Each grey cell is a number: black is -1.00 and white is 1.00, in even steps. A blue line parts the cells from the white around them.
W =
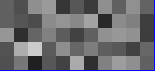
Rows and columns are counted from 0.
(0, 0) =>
-0.24
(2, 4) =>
-0.28
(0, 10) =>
-0.22
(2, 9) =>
0.14
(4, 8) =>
0.23
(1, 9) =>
0.00
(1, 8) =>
0.09
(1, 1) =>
-0.33
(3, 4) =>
0.11
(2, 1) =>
-0.64
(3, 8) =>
-0.31
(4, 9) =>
0.12
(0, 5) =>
-0.32
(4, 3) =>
-0.32
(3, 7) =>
-0.26
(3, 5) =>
-0.20
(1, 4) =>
0.16

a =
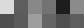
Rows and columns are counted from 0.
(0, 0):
0.72
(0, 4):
-0.77
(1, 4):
-0.37
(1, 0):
-0.38

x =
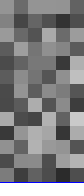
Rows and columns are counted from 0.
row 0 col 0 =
0.16
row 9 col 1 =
0.17
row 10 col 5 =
-0.34
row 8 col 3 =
0.40
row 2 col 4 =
-0.16
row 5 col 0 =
-0.28
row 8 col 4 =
-0.23
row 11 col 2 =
0.09
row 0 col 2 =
0.16
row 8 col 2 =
-0.46
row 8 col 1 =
-0.40
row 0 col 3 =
0.16
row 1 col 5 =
-0.39
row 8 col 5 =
0.58
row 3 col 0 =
-0.28
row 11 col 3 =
-0.39
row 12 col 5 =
-0.39
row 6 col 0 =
-0.42
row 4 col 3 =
-0.06
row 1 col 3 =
-0.37
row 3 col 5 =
-0.29
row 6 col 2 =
-0.27
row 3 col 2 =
-0.08
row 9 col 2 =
0.38

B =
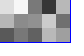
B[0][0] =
0.75
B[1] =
[0.43, 0.09, 0.14, 0.59, -0.12]
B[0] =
[0.75, 0.94, -0.05, -0.58, 0.44]

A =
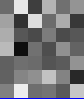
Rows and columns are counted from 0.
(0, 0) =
-0.16
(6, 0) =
0.00
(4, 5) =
0.15
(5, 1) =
0.04
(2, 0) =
0.36
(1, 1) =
-0.61
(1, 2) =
0.74
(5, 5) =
-0.69
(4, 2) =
-0.16
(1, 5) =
-0.56
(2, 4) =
-0.41
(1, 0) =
0.27
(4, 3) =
-0.34

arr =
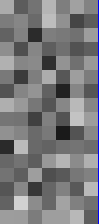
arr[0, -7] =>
0.34
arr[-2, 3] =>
-0.19
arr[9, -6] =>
0.04
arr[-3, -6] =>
0.06
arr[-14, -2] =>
-0.11
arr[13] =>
[-0.33, 0.06, -0.57, -0.20, 0.01, -0.30, 0.45]
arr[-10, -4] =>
-0.24
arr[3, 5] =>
-0.36
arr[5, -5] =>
-0.01
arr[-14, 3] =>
-0.01
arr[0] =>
[0.34, -0.28, -0.10, 0.42, -0.01, 0.26, 0.03]
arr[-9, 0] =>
0.37
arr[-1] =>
[0.23, 0.22, -0.03, 0.24, 0.24, 0.44, -0.26]
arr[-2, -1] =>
-0.12
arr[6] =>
[-0.35, 0.04, 0.16, -0.24, -0.74, 0.05, -0.33]
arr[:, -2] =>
[0.26, -0.46, -0.11, -0.36, -0.12, 0.24, 0.05, 0.45, 0.53, -0.35, -0.09, 0.09, -0.07, -0.30, 0.00, 0.44]
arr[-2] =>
[-0.23, 0.64, 0.10, -0.19, 0.28, 0.00, -0.12]
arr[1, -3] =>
0.14
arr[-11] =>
[-0.05, -0.54, -0.01, 0.36, -0.32, 0.24, -0.03]
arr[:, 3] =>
[0.42, 0.48, -0.01, -0.26, -0.63, 0.36, -0.24, -0.33, 0.00, -0.05, -0.22, 0.19, -0.38, -0.20, -0.19, 0.24]
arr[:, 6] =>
[0.03, -0.28, 0.23, -0.26, 0.20, -0.03, -0.33, 0.05, 0.23, 0.07, -0.15, 0.38, 0.01, 0.45, -0.12, -0.26]
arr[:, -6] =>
[-0.28, 0.05, 0.02, -0.38, 0.05, -0.54, 0.04, 0.20, -0.10, 0.04, 0.47, -0.10, -0.26, 0.06, 0.64, 0.22]
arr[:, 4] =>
[-0.01, 0.14, -0.05, -0.12, 0.15, -0.32, -0.74, 0.06, -0.35, -0.80, -0.12, 0.42, -0.30, 0.01, 0.28, 0.24]
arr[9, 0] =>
0.14
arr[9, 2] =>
-0.17
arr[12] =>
[-0.10, -0.26, 0.24, -0.38, -0.30, -0.07, 0.01]
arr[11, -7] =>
-0.19
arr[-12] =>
[0.39, 0.05, 0.08, -0.63, 0.15, -0.12, 0.20]
